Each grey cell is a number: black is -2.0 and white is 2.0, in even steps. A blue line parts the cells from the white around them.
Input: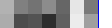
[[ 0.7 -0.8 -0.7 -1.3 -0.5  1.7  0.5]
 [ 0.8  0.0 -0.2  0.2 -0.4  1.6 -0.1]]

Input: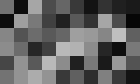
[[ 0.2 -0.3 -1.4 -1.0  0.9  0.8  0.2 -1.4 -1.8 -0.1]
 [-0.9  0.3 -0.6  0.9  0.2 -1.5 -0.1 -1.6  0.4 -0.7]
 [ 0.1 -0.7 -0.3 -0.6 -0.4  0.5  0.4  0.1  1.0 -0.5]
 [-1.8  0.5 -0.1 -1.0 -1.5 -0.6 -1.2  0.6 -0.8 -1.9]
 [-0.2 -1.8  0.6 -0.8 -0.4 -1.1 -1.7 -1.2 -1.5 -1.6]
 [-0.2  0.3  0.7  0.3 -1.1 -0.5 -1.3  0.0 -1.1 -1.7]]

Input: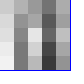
[[ 1.2  0.8  0.4 -0.2  0.7]
 [ 1.4  0.3  0.6 -0.6  0.5]
 [ 1.8 -0.1  0.9 -1.1  0.3]
 [ 1.7 -0.1  1.3 -0.9  0.6]
 [ 1.5  0.1  1.6 -0.4  1.0]]

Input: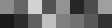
[[-1.6 -1.3 -0.5  1.0  0.0 -0.2 -0.6 -1.2]
 [ 0.2 -0.4  1.3 -0.7  0.3 -1.4 -0.8  0.5]]

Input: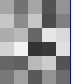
[[ 1.3  1.8 -1.2 -1.1  1.5]
 [-0.1  0.5 -0.6  0.3 -0.3]
 [ 0.7  0.9 -0.4  1.6  1.4]
 [ 0.6 -0.2  0.6 -0.7  0.3]
 [-0.4 -0.5  0.9  1.2 -0.7]
 [ 1.1  0.2  1.1 -0.8  0.0]]

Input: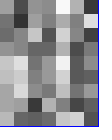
[[ 0.6  0.5 -1.1  0.8  0.0 -0.9 -0.5]
 [ 0.9 -0.4 -0.5 -0.3  1.1  1.3 -0.7]
 [ 0.3  0.1 -0.4 -0.4  0.8 -0.8 -0.1]
 [ 1.1  1.5 -0.2  0.4  1.8 -0.6  0.2]
 [ 1.0  1.2  0.0  0.4  1.3 -0.6 -0.5]
 [ 0.6  1.4  0.2 -0.1  1.0 -0.2  0.4]
 [ 0.5 -0.8  0.3  0.2  1.9  0.8 -1.1]
 [-0.2 -1.2  0.5  0.0  0.7  0.0  1.5]
 [-0.3  0.1  1.1 -0.7  1.3  0.1 -1.0]]

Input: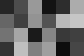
[[-0.2  0.6 -1.6  0.1 -1.1 -1.0]
 [-1.2  1.0  0.0  0.5 -1.8 -0.9]
 [-0.4 -1.0  0.3 -0.7  0.9  1.1]
 [-1.4 -0.8  0.4 -1.7 -1.3  0.7]]

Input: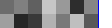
[[ 0.5 -1.4 -1.1  0.8 -0.1  1.0 -0.6]
 [-0.3  0.0 -0.5  1.1  0.4 -1.3  0.1]]
